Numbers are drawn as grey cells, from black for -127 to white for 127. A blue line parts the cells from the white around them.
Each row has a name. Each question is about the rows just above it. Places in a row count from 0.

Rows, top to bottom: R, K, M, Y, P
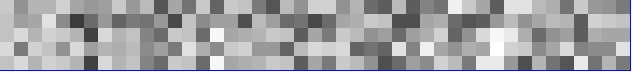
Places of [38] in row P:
16 22
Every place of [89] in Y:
0 5 22 24 40
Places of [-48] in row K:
17 28 29
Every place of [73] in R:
0 8 14 16 33 41

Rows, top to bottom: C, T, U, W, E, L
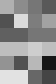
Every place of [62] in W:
0 1 3
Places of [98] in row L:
0 1
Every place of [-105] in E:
3
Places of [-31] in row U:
0 1

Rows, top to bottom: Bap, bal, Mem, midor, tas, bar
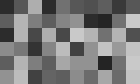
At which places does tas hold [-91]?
7
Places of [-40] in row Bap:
1 5 9

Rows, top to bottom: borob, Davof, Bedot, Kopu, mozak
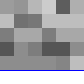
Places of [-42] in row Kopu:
0 3 4
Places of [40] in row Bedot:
1 2 4 5
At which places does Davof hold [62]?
0 3 4 5
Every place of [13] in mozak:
0 1 2 3
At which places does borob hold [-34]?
4
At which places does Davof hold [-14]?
1
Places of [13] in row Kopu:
1 5

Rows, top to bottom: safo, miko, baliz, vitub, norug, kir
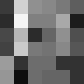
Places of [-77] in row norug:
1 4 5
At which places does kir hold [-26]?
3 4

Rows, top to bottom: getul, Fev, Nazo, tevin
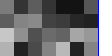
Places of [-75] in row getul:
1 3
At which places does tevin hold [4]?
3 6

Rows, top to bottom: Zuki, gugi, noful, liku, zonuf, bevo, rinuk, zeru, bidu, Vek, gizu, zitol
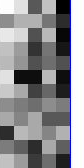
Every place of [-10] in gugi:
3
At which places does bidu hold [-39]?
3 4
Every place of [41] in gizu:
3
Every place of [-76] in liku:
2
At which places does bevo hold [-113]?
1 2 4
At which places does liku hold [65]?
0

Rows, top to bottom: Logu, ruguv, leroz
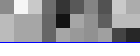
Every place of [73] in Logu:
2 8
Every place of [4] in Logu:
6
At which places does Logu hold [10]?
0
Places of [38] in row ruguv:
1 2 5
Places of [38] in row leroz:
1 2 4

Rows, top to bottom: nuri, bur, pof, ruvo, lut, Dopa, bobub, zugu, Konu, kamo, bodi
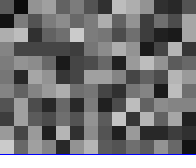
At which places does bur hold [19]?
9
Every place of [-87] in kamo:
10 11
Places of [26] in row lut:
9
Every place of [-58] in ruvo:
1 2 3 4 11
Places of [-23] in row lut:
3 7 13
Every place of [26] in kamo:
0 2 9

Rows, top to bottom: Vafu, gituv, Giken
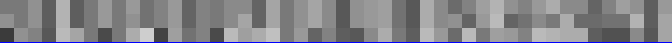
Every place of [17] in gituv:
0 2 9 21 25 32
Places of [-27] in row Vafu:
13 18 42
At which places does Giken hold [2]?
2 14 23 37

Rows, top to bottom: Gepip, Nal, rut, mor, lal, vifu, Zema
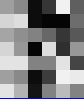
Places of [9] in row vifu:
1
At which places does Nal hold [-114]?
2
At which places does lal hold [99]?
0 1 4
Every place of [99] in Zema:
0
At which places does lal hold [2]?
2 3
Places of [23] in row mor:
1 5

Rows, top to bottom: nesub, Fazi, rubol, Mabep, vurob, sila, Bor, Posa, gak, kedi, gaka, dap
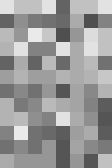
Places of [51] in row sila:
1 4 6
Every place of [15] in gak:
2 6
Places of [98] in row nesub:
0 3 7
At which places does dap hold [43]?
0
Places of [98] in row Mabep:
1 4 6
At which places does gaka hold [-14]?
0 2

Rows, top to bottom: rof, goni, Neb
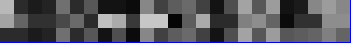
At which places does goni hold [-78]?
2 3 21 22
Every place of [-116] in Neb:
9
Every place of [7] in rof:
10 22 24

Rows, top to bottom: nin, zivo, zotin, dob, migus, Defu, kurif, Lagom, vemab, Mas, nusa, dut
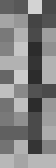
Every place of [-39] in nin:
1
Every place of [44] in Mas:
3
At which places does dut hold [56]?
0 2 3
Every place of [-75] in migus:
2
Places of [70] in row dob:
1
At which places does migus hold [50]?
0 1 3

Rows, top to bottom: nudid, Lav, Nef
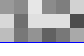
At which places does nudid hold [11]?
1 3
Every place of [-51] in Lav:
5
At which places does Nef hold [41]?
5
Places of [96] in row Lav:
2 3 4
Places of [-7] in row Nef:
1 4

